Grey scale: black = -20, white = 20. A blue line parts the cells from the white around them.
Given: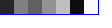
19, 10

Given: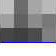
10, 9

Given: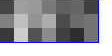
12, 10

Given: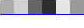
16, 13

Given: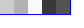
19, 12

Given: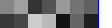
12, 9

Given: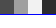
18, 5

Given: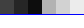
17, 13
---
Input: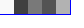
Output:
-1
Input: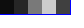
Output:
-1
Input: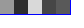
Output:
14
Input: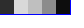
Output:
10
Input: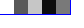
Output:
11
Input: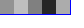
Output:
0
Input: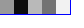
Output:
9
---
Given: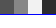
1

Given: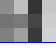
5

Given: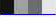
5

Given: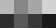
-6

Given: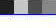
11

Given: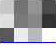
17

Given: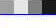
16

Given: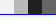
9

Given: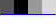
-20
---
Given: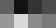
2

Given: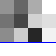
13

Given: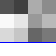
4

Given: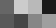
1

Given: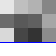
-5

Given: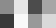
4

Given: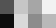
2

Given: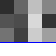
14

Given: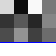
-14
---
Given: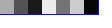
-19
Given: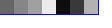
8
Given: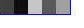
5
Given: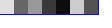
-7
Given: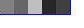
-10
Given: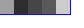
12
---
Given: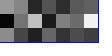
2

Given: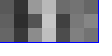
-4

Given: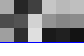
5

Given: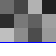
10

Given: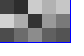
-8

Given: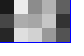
-14

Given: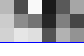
13

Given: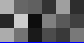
7

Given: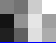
-15
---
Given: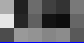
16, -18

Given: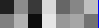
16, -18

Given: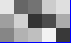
18, -12

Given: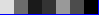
15, -20

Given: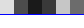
15, -16

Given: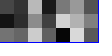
14, -19
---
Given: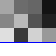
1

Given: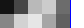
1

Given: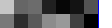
-1

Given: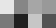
-1

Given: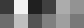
-3

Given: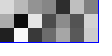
7

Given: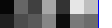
-15
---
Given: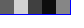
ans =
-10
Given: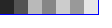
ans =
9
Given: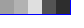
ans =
15
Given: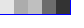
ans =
10
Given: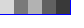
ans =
8
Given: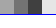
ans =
-10
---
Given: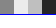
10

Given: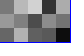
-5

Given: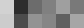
3

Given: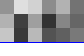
9

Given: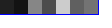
1

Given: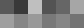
4

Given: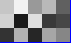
-14

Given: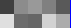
-4
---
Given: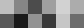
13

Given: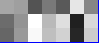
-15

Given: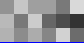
-8

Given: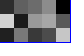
6

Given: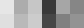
6

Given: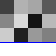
-17
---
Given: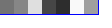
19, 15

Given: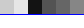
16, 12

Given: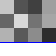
14, 11

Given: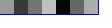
10, 7

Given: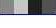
11, 1

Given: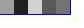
13, 5
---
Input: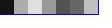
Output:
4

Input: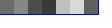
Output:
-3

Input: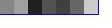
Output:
-4

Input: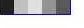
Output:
3

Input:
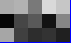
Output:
-6

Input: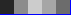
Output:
2

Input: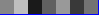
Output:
-2
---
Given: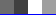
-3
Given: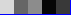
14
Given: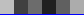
10
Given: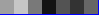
5
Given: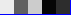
17
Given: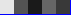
16
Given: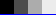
-20
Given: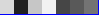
14
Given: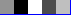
3
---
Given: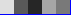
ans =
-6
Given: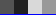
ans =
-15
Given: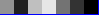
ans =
-15
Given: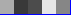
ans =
-11
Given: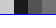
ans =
-16
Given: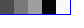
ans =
-1
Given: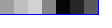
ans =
10
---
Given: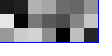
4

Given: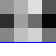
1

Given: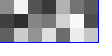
-5

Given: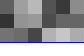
-2

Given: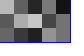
-4

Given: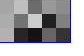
8

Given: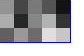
-5

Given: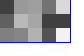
0

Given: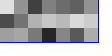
5
